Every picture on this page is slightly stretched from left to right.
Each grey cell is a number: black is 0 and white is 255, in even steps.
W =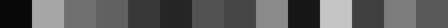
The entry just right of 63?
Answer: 125
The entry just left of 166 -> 8
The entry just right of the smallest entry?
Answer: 166
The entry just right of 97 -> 56

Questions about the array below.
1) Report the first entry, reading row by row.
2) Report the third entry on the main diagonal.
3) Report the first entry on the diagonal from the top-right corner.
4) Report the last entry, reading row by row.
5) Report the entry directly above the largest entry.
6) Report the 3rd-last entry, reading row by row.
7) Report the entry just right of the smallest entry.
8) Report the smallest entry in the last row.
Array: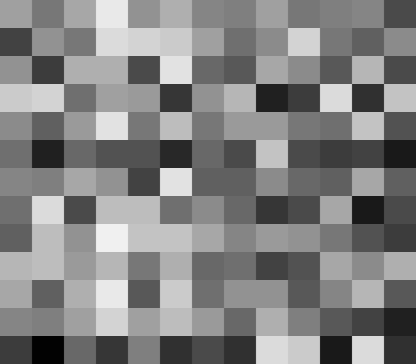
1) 160
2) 175
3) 74
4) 48
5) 189
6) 25
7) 104
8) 2

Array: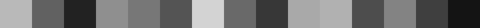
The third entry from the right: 131
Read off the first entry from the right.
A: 20
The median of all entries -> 105
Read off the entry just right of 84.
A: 211

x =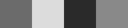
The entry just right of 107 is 220
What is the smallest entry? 42
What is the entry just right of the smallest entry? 137

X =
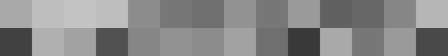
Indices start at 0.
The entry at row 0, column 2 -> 196
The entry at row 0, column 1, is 190
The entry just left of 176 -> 65
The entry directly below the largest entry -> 162
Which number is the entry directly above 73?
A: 182
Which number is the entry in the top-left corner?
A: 169
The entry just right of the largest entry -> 190

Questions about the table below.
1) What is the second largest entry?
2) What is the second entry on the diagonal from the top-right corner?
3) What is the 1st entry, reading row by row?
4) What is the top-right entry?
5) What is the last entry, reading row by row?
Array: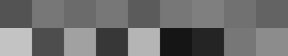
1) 181
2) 119
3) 83
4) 99
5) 140

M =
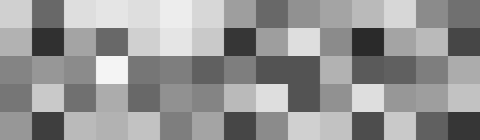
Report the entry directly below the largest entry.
172
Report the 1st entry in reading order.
208
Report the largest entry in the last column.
194
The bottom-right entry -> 54
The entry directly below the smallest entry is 90
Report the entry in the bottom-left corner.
151
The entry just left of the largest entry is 139
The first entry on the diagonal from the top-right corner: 112
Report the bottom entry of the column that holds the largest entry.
178
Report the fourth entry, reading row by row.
229
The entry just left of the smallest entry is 139
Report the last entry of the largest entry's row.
172
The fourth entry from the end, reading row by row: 77
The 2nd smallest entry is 48
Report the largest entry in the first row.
237
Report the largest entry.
244
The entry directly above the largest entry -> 104
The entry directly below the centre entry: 186
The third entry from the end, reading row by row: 201
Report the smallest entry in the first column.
118
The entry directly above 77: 222
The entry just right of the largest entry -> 118

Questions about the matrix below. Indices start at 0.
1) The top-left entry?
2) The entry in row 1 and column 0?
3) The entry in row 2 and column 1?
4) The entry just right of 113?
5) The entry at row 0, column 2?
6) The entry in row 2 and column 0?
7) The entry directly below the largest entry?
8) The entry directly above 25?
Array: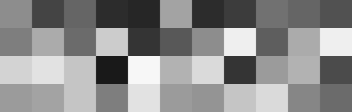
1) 141
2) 126
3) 226
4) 101
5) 101
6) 211
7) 226
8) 204

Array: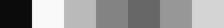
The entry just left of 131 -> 186
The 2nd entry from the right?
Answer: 151
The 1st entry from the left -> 11

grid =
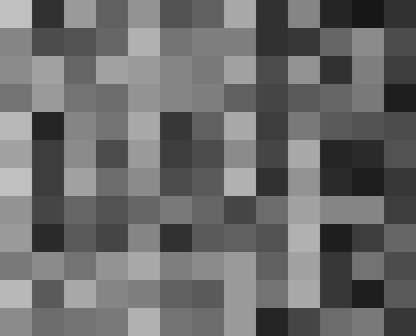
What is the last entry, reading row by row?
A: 55
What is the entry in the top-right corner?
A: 49
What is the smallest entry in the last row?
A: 37
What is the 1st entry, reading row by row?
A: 192
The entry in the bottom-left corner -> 139
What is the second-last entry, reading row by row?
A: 121
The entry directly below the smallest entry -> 139
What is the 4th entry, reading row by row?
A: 96
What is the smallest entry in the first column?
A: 115
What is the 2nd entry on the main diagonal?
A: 76
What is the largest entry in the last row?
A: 177
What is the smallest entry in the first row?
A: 23
